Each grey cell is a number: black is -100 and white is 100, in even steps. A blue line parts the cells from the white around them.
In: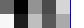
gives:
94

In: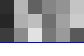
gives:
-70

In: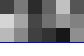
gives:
67

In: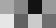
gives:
80

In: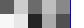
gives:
94

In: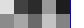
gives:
9

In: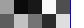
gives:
-27
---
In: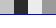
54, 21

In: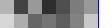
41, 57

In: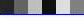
-71, 0

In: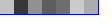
53, 35

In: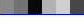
7, -44

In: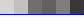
67, -56

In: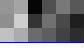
17, -65

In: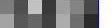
-3, -67

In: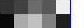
-61, -76

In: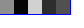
11, -37
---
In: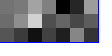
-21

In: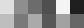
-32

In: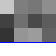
-12

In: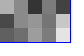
18

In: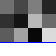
-84

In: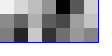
-44

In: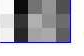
38
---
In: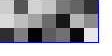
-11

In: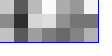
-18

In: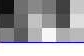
94

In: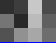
14

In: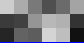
66

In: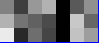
-99
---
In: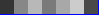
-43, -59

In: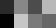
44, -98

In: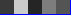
-34, -55

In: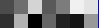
78, -63

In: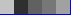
26, 53

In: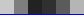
42, 58

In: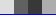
36, 74
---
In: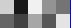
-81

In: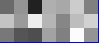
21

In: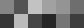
-35

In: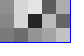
68

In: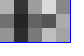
-71

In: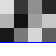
-87

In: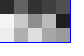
58

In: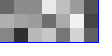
27

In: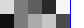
-3

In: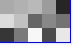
51
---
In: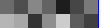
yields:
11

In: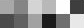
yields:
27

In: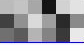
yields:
41

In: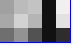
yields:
15

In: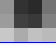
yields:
57

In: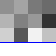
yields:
63
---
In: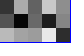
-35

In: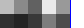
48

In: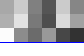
37

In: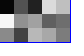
94

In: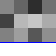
-49

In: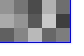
33

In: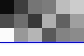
-40

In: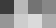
-54
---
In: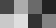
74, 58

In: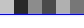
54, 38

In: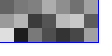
75, 58

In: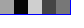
62, 28

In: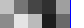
79, 52

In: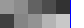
57, 41
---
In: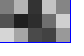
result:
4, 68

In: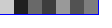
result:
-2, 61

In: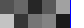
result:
26, 53

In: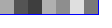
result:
-5, 33

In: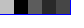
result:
-45, 51

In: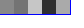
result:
33, 7

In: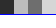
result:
68, -65

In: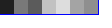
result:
12, -75
